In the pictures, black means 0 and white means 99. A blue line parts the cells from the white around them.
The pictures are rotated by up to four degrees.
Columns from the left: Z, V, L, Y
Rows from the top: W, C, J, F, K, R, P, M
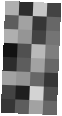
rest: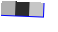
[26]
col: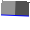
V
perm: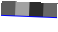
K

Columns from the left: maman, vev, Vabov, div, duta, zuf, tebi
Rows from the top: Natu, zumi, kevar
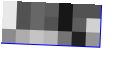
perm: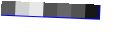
zumi
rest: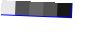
[36 81]

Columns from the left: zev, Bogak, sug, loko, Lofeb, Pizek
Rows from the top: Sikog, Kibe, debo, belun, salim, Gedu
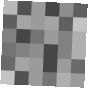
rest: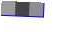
[37]
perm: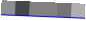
belun
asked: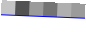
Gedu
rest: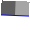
[60 64 37 76]
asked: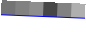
belun
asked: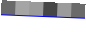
salim
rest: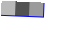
[27 55 37]

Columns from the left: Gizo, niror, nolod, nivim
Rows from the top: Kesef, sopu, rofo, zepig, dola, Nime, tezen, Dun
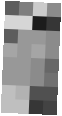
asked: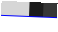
sopu
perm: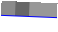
dola
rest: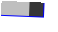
[26]

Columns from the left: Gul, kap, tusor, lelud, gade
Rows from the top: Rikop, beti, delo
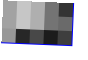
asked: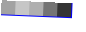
Rikop
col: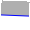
tusor

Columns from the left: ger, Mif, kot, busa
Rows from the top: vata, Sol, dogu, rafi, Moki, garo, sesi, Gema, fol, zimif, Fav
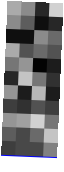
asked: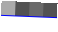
rafi
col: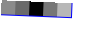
kot
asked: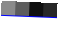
Sol

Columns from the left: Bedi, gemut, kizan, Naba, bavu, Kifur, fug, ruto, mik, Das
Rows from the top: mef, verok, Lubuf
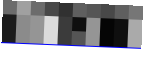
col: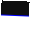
mik
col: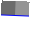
kizan
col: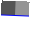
fug
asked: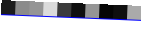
verok

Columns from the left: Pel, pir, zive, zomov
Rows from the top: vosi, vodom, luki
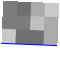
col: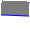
Pel
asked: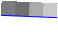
vosi
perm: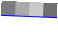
vosi
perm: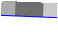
luki
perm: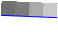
vosi

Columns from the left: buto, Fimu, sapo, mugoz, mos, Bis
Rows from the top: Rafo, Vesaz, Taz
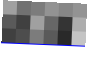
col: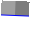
sapo
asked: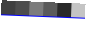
Taz

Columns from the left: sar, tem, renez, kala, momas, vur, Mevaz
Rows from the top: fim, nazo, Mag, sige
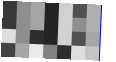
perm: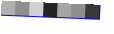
nazo
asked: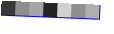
nazo
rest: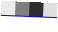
[76]
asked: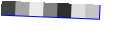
sige
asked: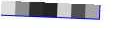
Mag

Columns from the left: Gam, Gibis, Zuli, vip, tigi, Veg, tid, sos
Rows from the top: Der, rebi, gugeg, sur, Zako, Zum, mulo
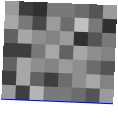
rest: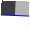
[47 47 42 33 60]
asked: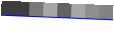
sur
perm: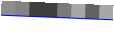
sur

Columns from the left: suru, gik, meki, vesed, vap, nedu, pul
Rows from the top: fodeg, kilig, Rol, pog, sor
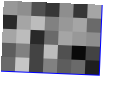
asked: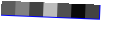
pog
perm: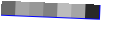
kilig
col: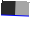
suru

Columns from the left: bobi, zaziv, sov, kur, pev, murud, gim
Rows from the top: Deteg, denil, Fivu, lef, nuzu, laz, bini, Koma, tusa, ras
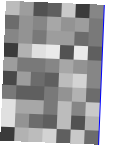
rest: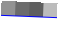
[32 69]
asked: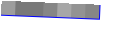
nuzu

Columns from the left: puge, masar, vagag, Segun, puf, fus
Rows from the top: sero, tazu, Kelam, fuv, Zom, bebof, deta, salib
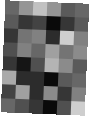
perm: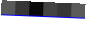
tazu
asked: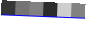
Kelam
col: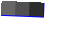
vagag
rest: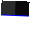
[35 40]
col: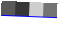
puf
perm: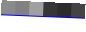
deta
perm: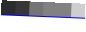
Kelam

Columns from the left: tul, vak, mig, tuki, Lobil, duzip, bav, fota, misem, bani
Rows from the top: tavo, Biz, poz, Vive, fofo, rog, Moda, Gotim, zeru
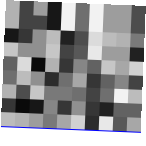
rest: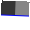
[38 77 65 81]
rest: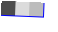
[69 47]
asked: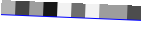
tavo

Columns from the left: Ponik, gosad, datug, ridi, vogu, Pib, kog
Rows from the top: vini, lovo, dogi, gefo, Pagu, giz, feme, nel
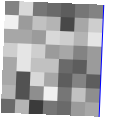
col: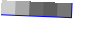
vogu
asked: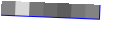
vini
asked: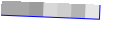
dogi
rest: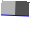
[55 93 46 75 55]
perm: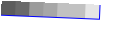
Pagu
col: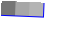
Pib

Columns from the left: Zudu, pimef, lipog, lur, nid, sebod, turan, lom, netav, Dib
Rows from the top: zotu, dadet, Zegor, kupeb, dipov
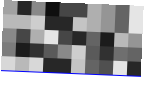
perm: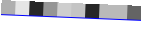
dadet
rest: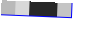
[39 31 89 15]
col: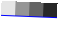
Dib

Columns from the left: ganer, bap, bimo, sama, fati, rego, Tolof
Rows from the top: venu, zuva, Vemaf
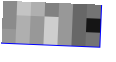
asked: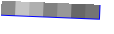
venu
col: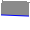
ganer
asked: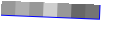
Vemaf
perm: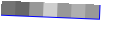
Vemaf
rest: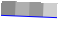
[59 40  8]
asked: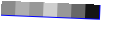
zuva

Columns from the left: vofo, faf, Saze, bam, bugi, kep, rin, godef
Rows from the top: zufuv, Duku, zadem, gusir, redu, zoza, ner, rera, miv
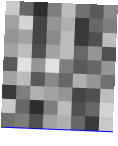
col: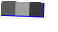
vofo
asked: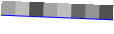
gusir
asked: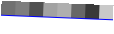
miv
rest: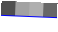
[22 78]
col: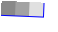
bam

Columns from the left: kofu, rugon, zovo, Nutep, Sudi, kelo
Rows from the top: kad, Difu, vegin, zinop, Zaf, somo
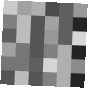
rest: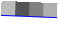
[14]
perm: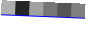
zinop
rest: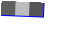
[59 37 83]
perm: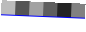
Difu
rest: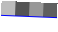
[83]

